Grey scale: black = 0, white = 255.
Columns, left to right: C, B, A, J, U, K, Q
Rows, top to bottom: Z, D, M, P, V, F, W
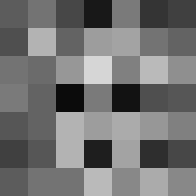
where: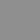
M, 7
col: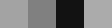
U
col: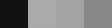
U
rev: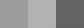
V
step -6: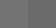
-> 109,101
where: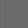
M, 2

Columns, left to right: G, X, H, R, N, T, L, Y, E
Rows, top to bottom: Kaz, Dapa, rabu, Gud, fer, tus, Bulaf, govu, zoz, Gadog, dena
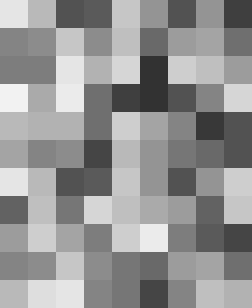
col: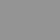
T
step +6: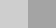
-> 212,170
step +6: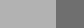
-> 184,184,117
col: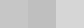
N
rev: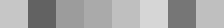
govu
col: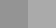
T
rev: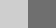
fer

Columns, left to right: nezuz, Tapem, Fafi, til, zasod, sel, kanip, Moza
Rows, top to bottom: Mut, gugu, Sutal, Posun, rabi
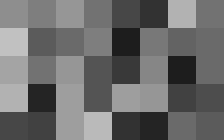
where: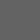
gugu, 7
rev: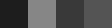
Sutal
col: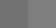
til
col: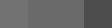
Moza
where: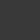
Sutal, 5
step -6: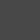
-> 65
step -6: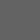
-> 93

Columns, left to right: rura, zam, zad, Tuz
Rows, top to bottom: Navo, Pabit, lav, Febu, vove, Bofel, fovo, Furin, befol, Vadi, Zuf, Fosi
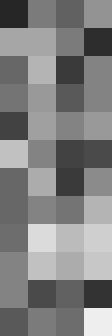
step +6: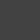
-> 72
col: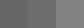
rura
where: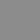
fovo, 4

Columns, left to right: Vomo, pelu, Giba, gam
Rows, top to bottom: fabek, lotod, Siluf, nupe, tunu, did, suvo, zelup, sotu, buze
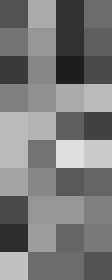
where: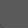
suvo, 3
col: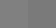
gam
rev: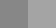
suvo
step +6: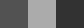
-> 88,177,56
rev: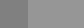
zelup

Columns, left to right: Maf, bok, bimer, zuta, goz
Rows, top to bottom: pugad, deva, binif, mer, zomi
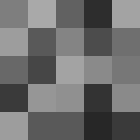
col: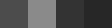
zuta
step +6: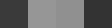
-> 64,156,150,57
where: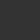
mer, 4
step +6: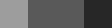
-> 163,95,95,45

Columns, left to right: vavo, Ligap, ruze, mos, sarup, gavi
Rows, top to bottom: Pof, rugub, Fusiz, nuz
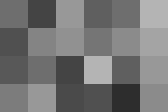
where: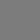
nuz, 1
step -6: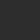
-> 39
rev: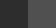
nuz
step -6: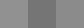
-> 139,111,133
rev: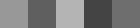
Fusiz
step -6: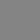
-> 126
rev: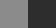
nuz

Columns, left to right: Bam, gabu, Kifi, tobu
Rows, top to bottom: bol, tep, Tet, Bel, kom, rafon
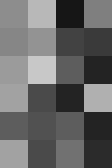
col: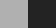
tobu
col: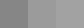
Bam
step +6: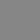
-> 140
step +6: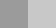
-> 161,206
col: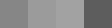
Bam
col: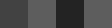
Kifi
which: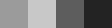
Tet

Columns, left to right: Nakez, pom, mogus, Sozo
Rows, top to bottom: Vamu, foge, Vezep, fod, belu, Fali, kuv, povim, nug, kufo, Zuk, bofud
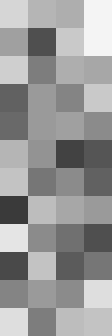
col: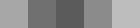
mogus
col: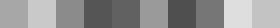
Sozo
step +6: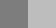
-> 131,195
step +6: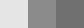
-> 235,145,118
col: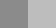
mogus
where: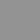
Fali, 2

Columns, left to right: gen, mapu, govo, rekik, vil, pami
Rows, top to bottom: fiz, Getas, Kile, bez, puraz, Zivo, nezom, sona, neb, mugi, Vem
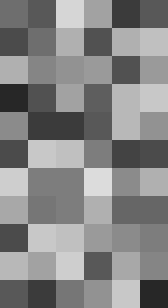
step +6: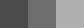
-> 81,116,182
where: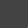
Zivo, 5
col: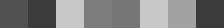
mapu
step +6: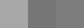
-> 174,124,131
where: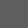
bez, 4
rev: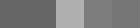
sona

